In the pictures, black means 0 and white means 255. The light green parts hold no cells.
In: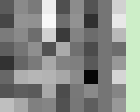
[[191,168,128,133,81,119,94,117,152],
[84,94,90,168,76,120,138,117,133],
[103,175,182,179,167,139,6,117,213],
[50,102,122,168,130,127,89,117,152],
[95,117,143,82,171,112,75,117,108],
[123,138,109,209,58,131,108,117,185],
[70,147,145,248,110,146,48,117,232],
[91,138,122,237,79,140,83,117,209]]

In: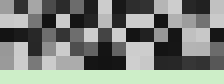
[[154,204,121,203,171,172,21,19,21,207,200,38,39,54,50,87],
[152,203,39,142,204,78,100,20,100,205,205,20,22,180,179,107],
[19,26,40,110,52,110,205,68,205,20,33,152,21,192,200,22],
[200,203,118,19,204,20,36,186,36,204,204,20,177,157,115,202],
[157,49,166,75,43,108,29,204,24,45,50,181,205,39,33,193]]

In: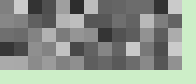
[[170,169,139,155,129,143,94,103,89,108,137,86,145],
[54,72,143,131,194,72,98,134,100,201,120,78,203],
[111,107,131,178,123,149,142,52,82,93,146,94,172],
[135,129,96,83,181,190,86,87,111,99,185,126,99],
[128,203,51,79,159,45,189,98,101,108,108,51,202]]

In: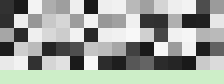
[[233,242,49,213,225,26,247,44,30,87,100,43,37,25,202,219],
[28,206,187,37,62,78,196,188,166,65,25,246,155,241,29,97],
[166,41,239,216,204,242,40,238,241,248,208,71,241,245,180,186],
[46,237,150,200,214,156,242,151,160,240,49,47,176,30,32,231],
[50,26,243,173,158,238,24,238,241,185,160,212,238,243,77,155]]

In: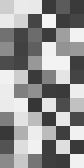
[[138,200,117,62,59,241],
[83,221,241,61,223,57],
[56,176,237,188,62,241],
[126,227,188,58,232,73],
[235,240,54,230,76,193],
[236,127,144,60,58,237],
[241,205,58,129,229,68],
[76,68,152,243,243,61],
[140,65,95,241,147,153],
[113,68,108,60,159,242],
[234,211,69,244,60,69],
[206,234,233,58,91,58]]

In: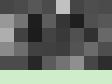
[[75,75,39,91,115,143,70,45],
[138,109,65,64,61,83,107,78],
[174,65,28,67,57,80,49,104],
[152,115,30,93,53,31,80,87],
[70,75,87,75,193,69,78,75]]
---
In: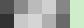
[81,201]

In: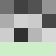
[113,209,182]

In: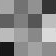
[166,127,136,141]

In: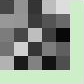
[70,149,190,125,78]

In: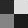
[40,27]

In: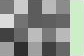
[120,115,188,64]

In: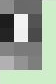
[140,242,74]
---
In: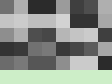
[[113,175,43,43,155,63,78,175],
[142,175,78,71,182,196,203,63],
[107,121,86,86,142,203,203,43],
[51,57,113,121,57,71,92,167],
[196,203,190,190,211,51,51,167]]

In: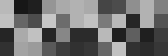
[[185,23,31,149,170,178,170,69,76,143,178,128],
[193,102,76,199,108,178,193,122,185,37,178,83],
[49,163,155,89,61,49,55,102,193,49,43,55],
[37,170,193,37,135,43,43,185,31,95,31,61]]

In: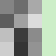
[[191,60,139],
[206,52,147],
[132,109,169],
[93,161,220]]

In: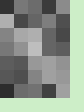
[[175,72,101,126,79],
[51,120,108,59,139],
[45,108,114,65,160],
[87,79,132,160,152],
[93,87,152,160,146],
[132,168,175,101,72],
[120,146,190,101,93]]

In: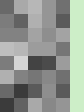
[[124,213,67,75,156],
[105,59,90,142,90],
[176,130,118,136,112],
[190,183,156,156,118],
[130,130,163,142,163],
[59,98,169,136,149],
[124,98,176,149,90],
[105,169,183,149,112]]

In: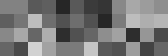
[[130,130,89,95,38,89,59,53,136,168,156,142],
[136,168,102,174,45,81,102,142,162,45,150,74],
[95,117,189,110,81,110,81,38,123,189,174,181],
[102,74,210,162,123,123,197,89,81,156,67,102]]

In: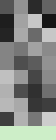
[[85,146,42,100],
[177,78,48,112],
[184,169,54,62],
[192,154,70,138],
[132,78,92,146],
[36,169,106,199],
[62,177,119,205],
[132,119,162,138],
[30,162,199,22]]

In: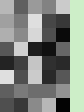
[[87,209,29,16,103],
[95,122,109,109,146],
[79,56,138,183,3],
[183,95,154,130,203],
[35,64,197,48,41],
[223,79,203,41,87],
[175,138,215,79,10],
[160,122,223,71,56]]
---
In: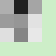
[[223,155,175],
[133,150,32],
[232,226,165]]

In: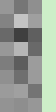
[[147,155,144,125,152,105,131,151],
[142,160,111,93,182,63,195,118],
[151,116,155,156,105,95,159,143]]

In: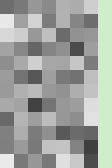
[[234,127,128,105,169,154,155,142,163,216,232,109],
[121,154,174,181,163,176,115,169,135,206,160,121],
[151,121,123,158,66,185,87,207,101,152,210,151],
[120,194,144,188,117,152,159,167,133,191,124,138],
[223,195,89,151,152,146,121,165,144,107,178,177],
[200,131,107,142,157,174,114,198,75,146,133,172],
[75,63,101,225,221,194,190,123,158,150,109,205]]

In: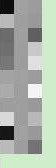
[[186,22,216,157,171,163,119,111,108,186,14],
[157,160,157,158,158,160,157,158,159,158,161],
[115,153,184,153,244,155,224,200,96,153,156]]

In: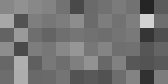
[[109,103,141,99,167,135],
[173,175,73,154,82,145],
[105,95,125,110,126,136],
[106,120,119,100,119,131],
[116,110,136,111,125,114],
[83,127,150,117,141,73],
[89,146,119,113,107,106],
[82,104,132,110,125,113],
[109,129,111,116,114,123],
[131,87,113,121,126,114],
[49,83,86,53,209,37],
[124,89,100,79,110,91]]

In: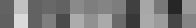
[[96,99],
[218,193],
[98,98],
[126,104],
[74,98],
[172,138],
[145,126],
[170,132],
[106,125],
[55,64],
[170,167],
[156,120],
[69,38],
[132,152]]
